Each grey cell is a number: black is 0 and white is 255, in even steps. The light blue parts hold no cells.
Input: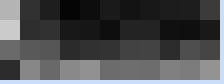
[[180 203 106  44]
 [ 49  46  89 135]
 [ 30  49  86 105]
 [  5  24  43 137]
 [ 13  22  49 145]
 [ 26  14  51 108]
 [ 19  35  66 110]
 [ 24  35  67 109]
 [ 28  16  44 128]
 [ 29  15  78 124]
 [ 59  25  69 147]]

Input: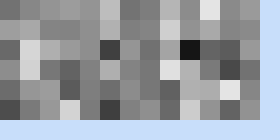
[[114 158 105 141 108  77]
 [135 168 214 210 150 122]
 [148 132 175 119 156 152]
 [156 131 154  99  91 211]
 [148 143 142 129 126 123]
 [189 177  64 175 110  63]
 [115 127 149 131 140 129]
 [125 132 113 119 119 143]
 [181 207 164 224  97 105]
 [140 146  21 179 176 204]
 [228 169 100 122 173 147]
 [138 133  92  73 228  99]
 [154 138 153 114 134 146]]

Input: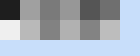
[[ 30 239]
 [160 185]
 [122 130]
 [151 177]
 [ 85 131]
 [111 189]]

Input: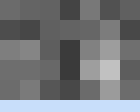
[[107  77 126 110 108]
 [100  71 133 110 122]
 [ 98  96  94 104  86]
 [ 68  99  59  58  72]
 [120 102 129 158 107]
 [ 81 124 157 193 155]
 [ 96  72 111  93 108]]

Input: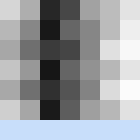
[[214 183 167 196 168 207]
 [174 135 111 152 112 166]
 [ 39  24  59  22  48  26]
 [ 71 102  69 101  84  93]
 [162 134 135 146 131 159]
 [188 187 224 183 219 183]
 [227 238 248 228 251 225]]

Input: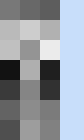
[[120 186 192  18  58  99  79]
 [104 205 148 175 133 140 157]
 [ 93 177 235  31  49 123 129]]

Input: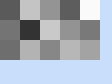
[[ 90 116 110]
 [196  51 179]
 [148 201 135]
 [ 93 147 183]
 [250 121 163]]

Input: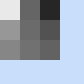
[[233 151 134]
 [101 107 113]
 [ 38  82  98]]
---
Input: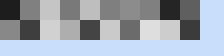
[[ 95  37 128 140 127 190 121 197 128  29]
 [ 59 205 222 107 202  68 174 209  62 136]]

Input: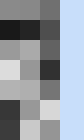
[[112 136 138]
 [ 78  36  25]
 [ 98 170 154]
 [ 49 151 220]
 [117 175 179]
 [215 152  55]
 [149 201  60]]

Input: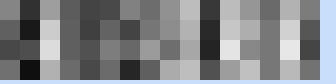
[[124 178 106 150 188  56 189 145 109 129  73  68  92 158  49 133]
 [ 86 209 119 174 198  41 178 141 118  68  99  64  95 204  25  96]
 [ 69 231 119 136 228  36 167 110 155 104 125  81  95 220  78  72]
 [114 185 119 192 157  81 190 171  95  38 107  73 107 177  15 112]]

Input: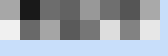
[[169  85 111 152  98 109  25 167]
 [231 130 221 118  90 165 105 240]]

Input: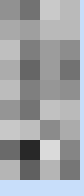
[[186 201 114 145]
 [185 185 159 169]
 [141 156 126 191]
 [114 156 102 172]
 [143 150 127 188]
 [186 193 116 149]
 [171 139 190 200]
 [133 218  40 106]
 [118 181  96 181]]

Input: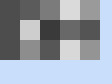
[[154 218 123  91  77]
 [ 84 104  58 206  77]
 [148 216  86 141  77]]

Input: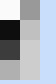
[[153 250]
 [192  14]
 [205  60]
 [205 176]]
